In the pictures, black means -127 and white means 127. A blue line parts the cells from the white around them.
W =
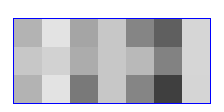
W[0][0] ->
51
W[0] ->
[51, 99, 37, 71, 5, -32, 86]
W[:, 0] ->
[51, 71, 51]
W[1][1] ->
82
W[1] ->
[71, 82, 44, 71, 57, 2, 86]

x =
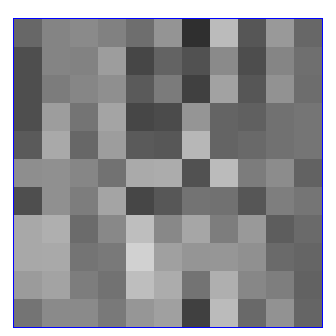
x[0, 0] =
-24
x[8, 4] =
81
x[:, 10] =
[-24, -16, -18, -10, -10, -29, -10, -21, -26, -29, -26]
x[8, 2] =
-11
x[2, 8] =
-41
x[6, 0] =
-49
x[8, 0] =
40
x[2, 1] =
-3
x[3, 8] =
-31
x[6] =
[-49, 16, -2, 36, -57, -40, -12, -14, -41, -1, -10]
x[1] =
[-49, 4, 2, 29, -57, -28, -46, 10, -50, 5, -16]
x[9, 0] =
27
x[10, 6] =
-63
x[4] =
[-37, 41, -24, 29, -37, -40, 55, -27, -22, -14, -10]
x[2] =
[-49, -3, 6, 15, -37, -4, -63, 34, -41, 18, -18]
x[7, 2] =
-20
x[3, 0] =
-49
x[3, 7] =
-27
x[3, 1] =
29
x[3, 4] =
-57
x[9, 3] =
-13
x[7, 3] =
8
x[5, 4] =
42

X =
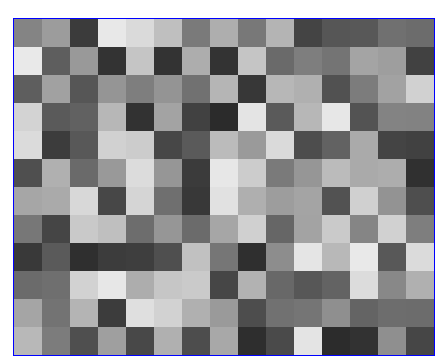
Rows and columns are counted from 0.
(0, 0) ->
4
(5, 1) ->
48
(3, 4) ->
-77
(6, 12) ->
80
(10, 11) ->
15
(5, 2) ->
-21
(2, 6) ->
-14
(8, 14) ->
91
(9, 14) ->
48
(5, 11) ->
59
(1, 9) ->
-21
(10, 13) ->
-18
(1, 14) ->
-62
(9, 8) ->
50
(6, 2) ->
88
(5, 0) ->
-48
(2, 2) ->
-41
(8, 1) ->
-37
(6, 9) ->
29
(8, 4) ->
-65
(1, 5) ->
-76
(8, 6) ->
65
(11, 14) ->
-57
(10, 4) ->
95
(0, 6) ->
-5
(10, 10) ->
-10
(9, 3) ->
103
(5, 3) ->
25
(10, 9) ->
-14
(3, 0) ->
83
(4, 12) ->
42
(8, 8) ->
-80
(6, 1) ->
42
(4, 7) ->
59
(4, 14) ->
-62

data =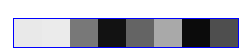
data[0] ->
105
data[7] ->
-49
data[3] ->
-109

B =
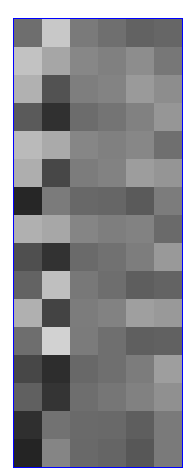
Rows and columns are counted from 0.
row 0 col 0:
-17
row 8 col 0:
-48
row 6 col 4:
-37
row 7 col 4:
2
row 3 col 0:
-37
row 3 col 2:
-19
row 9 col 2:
-7
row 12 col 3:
-16
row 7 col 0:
48
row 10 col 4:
31
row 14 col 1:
-13
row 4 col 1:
42
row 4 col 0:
58
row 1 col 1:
38
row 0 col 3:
-16
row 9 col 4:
-33
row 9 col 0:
-28
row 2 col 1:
-45
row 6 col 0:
-89
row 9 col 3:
-17
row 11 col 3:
-16
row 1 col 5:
-8
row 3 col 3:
-11
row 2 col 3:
3

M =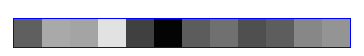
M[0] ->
-32
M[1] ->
41
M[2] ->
36
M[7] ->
-15

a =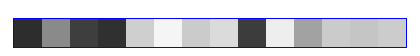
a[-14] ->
-82
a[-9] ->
117
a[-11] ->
-79
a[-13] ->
10
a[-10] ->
79

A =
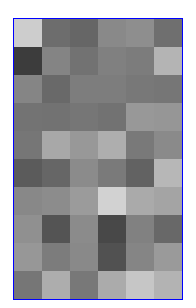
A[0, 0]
77
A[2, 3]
-2
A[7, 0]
16
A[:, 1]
[-18, 4, -22, -13, 40, -25, 12, -43, -3, 45]
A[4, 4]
-6
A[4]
[-9, 40, 24, 46, -6, 10]
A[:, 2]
[-25, -13, -2, -9, 24, 11, 27, 11, 9, -7]
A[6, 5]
36
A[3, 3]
-13
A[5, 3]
-5
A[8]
[23, -3, 9, -46, 5, 26]
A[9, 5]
51
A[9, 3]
43

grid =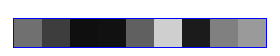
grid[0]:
-15
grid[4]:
-31
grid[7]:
0

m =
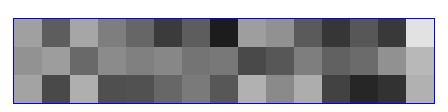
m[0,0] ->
32
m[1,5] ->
7
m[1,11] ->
-30
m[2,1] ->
-54
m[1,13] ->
17
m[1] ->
[18, 29, -22, 11, 0, 7, -11, -7, -54, -40, -1, -30, -20, 17, 56]
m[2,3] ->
-48
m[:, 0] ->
[32, 18, 35]
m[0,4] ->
-25
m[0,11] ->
-73
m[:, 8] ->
[30, -54, 49]
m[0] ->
[32, -34, 38, -1, -25, -68, -34, -99, 30, 17, -37, -73, -40, -70, 98]

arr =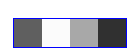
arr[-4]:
-32
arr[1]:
123
